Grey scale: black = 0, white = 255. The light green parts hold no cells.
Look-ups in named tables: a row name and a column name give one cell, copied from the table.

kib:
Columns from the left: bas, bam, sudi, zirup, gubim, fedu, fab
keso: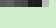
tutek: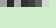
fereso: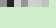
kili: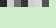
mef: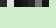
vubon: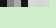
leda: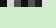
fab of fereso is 191
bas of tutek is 162
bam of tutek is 42
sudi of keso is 79
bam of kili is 206
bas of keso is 91
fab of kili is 83
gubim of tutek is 63
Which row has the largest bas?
tutek

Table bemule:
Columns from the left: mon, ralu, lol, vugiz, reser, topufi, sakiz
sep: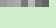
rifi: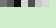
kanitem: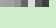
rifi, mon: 117
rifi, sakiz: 215
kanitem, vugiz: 102
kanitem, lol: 147
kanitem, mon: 165
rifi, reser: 78

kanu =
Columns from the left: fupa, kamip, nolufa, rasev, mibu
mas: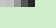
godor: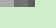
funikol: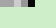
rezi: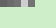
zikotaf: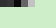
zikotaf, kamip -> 53
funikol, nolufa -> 204
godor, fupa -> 170
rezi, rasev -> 206
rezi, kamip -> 106
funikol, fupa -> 165
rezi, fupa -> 98
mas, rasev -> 84
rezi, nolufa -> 114
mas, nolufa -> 150
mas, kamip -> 192
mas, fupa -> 197
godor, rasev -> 116
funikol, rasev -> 150
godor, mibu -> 94
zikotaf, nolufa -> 10
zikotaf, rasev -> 100

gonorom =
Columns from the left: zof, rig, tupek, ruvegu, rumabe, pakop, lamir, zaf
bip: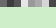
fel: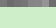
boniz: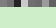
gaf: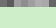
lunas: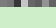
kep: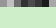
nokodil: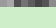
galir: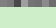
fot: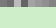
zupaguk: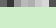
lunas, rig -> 117
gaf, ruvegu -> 142
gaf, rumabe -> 159
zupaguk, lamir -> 215
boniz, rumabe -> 111
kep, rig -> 192
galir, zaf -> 109
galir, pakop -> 112

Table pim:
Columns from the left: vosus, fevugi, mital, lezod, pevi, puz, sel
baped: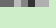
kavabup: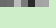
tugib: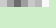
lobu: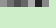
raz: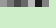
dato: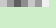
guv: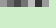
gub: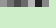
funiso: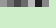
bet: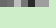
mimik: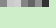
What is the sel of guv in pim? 154
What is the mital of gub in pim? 75
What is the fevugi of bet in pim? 113
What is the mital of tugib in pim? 108
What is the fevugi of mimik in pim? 202
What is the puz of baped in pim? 175
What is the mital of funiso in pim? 72
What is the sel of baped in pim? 176
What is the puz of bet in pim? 158
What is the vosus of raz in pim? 153
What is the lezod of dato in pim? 142
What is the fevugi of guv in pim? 108
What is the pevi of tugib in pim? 200
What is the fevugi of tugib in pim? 160
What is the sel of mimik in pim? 51
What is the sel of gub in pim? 134
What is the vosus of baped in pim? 107
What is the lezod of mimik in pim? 132
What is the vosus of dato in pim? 201

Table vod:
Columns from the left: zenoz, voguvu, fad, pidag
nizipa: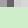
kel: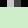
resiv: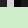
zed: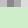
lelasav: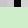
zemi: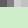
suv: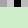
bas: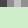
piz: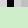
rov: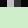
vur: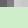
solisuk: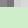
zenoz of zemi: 94
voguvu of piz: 4
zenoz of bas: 70
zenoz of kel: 4
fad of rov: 52
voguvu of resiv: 213
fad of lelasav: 8
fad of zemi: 208
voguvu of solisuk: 118
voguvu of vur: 129
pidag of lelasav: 211

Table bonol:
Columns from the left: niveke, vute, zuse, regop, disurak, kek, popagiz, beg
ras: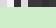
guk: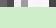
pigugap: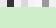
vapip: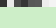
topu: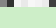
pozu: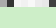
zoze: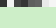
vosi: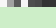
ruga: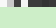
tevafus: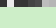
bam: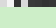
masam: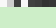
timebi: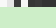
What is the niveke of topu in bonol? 133
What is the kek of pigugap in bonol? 247
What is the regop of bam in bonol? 217
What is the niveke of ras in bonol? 219
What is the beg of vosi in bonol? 52
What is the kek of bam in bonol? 56
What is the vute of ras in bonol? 243
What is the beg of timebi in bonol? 51
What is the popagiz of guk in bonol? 247
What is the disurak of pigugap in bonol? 243
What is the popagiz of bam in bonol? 51
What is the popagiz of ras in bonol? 50
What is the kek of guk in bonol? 245

